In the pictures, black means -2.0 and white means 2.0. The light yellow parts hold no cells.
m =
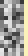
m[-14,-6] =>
-0.9
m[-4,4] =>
0.0
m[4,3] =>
-1.2
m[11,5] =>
-0.7
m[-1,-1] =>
0.1
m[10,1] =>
1.4
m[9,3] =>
0.6
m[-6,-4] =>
0.0
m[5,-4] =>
1.5
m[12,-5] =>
-1.0
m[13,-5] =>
-0.1
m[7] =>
[0.2, -1.1, 0.9, 1.3, 0.1, 0.7]
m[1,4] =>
1.3
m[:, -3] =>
[0.3, 0.0, -0.4, -0.5, -1.2, -0.1, 0.0, 1.3, -0.9, 0.6, -1.2, -0.8, 0.1, 0.4]
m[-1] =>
[1.5, -0.1, 0.9, 0.4, 1.4, 0.1]
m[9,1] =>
-0.9
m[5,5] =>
-0.6
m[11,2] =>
-0.3
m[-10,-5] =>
-1.1
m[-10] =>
[-0.8, -1.1, 1.2, -1.2, -0.5, 0.3]
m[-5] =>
[1.5, -0.9, -1.2, 0.6, -0.2, 0.4]
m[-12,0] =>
-0.6
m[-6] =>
[1.0, 0.5, 0.0, -0.9, -0.9, 1.1]

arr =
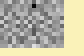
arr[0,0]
0.2
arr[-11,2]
-0.1
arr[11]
[0.5, 0.5, 1.2, 0.2, 0.6, 1.1, 0.5, 0.4, 1.5, 1.1, 0.5, 0.1, 0.6, 0.9, 0.5, 0.6]
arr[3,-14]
0.9
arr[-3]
[-0.1, 0.7, -0.2, 1.0, -0.1, -0.3, -0.1, 0.9, 1.1, -0.1, 0.8, 1.0, 0.0, -0.1, 0.3, 0.0]
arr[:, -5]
[-0.1, 0.5, 0.6, -0.3, 0.1, 0.6, 0.5, 0.8, 0.0, 1.0, 1.1, 0.1]
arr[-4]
[0.2, 0.5, 1.0, 0.0, 0.2, 1.1, 0.3, 0.3, -0.6, 0.9, 0.4, 0.0, 0.2, 1.0, 0.8, 0.3]
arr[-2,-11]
-0.4
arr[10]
[0.3, 0.3, -0.3, 1.1, 0.2, -0.4, 0.4, 0.4, 0.4, -0.3, 0.5, 1.1, 0.4, -0.2, 0.5, 0.3]
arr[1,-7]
0.0
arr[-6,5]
0.3
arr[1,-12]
0.7
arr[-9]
[0.9, -0.2, 0.9, -0.3, 0.8, 0.9, 0.8, -0.1, 0.9, 1.0, 0.0, -0.3, 0.9, 0.8, 0.7, 0.9]
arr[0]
[0.2, 0.5, 1.1, -0.1, 0.2, 1.1, 0.2, 0.7, -0.4, 1.1, 0.5, -0.1, 0.3, 1.1, 0.5, 0.2]
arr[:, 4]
[0.2, 0.7, 0.7, 0.8, -0.4, 1.2, -0.5, 0.8, 0.2, -0.1, 0.2, 0.6]
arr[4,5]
0.6
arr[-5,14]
0.4
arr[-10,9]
0.2
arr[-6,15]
-0.3
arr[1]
[0.5, 0.1, -0.1, 0.4, 0.7, 0.2, 0.5, 0.2, -1.9, 0.0, 0.1, 0.5, 0.5, 0.1, 0.7, 0.5]
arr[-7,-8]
0.8
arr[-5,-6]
0.1
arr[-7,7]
-0.4

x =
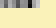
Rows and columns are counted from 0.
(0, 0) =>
0.5
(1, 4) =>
-0.7
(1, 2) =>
0.8
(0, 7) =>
-1.6
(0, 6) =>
0.2
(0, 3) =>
0.2

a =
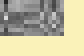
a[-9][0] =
0.3
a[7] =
[0.4, -0.9, 0.4, 0.5, 0.6, 0.4, 0.1, 0.2, 0.0, 0.0, -0.1, 0.4, -0.1, -0.5, 0.1, 0.5]
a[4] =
[-0.4, 1.4, -0.5, -0.5, -0.6, -0.4, -0.2, -0.2, 0.0, 0.0, 0.7, -0.3, 0.4, 0.9, 0.1, -0.4]
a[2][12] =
0.0
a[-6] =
[-0.3, 0.4, -0.3, -0.3, -0.5, -0.2, -0.6, -0.3, -0.4, -0.3, 0.9, -0.2, 0.0, 1.1, -0.3, -0.2]
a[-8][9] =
0.1
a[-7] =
[0.4, -0.6, 0.4, 0.5, 0.7, 0.5, 0.4, 0.3, 0.3, 0.3, -0.4, 0.3, 0.0, -0.7, 0.2, 0.5]
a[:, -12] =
[0.8, 0.7, 0.7, -0.5, -0.6, -0.3, -0.2, 0.6, -0.3]
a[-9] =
[0.3, -1.4, 0.3, 0.6, 0.8, 0.5, 0.6, 0.5, 0.4, 0.4, -0.6, 0.2, -0.1, -0.8, 0.0, 0.5]
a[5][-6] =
-0.1
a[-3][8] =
-0.4
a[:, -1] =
[0.5, 0.6, 0.5, -0.2, -0.4, -0.3, 0.0, 0.5, -0.4]
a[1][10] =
-0.6
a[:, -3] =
[-0.8, -0.9, -0.7, 1.1, 0.9, -0.1, 1.1, -0.5, 0.0]
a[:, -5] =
[0.2, 0.5, 0.3, -0.2, -0.3, -0.5, 0.1, 0.4, -0.4]
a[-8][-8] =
0.1
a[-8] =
[0.5, -0.6, 0.6, 0.6, 0.7, 0.5, 0.2, 0.1, 0.1, 0.1, -0.6, 0.5, -0.3, -0.9, -0.1, 0.6]
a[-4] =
[-0.5, -0.3, -0.5, -0.4, -0.3, -0.4, 0.6, 0.4, 0.4, 0.5, -0.1, -0.5, 0.5, -0.1, 0.4, -0.3]
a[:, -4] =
[-0.1, -0.3, 0.0, 0.0, 0.4, 0.5, -0.2, -0.1, 0.3]

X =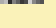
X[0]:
0.7
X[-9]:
-1.3
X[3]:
0.0
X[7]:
1.3

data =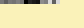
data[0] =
-0.1
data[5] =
-0.2
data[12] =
1.4
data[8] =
-1.6
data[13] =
-0.5

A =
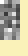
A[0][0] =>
2.0
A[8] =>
[-0.3, 0.6, 0.7, 0.0, 0.6]
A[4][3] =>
-0.1
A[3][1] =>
-1.1
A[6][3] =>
0.1
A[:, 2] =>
[-0.3, -0.8, -0.1, 0.4, -0.2, -0.6, -0.8, 1.8, 0.7, 0.7]
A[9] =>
[-0.4, 1.1, 0.7, -0.3, 0.8]
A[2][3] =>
-0.1
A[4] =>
[-0.1, 0.0, -0.2, -0.1, -0.9]
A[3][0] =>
0.3
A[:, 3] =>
[0.7, 0.4, -0.1, 1.5, -0.1, 1.4, 0.1, 0.2, 0.0, -0.3]
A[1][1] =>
-0.5
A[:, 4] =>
[0.8, -0.7, -0.9, -0.7, -0.9, 0.1, -0.8, 0.3, 0.6, 0.8]

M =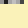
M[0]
0.3
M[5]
-0.9
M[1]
-1.5
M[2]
0.6

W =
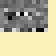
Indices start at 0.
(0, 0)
-0.3
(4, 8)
-0.5
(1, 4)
-0.2
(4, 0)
0.1
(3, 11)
-0.2
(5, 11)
0.1
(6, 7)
-0.1
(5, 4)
-0.1
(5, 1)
0.4
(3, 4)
1.5
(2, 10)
-0.3
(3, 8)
0.0
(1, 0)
-0.5
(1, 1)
-0.7
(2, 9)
-0.4
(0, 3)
-0.6
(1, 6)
-0.5
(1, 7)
-0.3
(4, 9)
-0.5
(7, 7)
-1.3
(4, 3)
-0.7
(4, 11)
0.2
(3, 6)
1.8
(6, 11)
-0.7
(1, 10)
0.0
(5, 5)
-0.2
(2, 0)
0.0
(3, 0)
0.2
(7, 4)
0.6
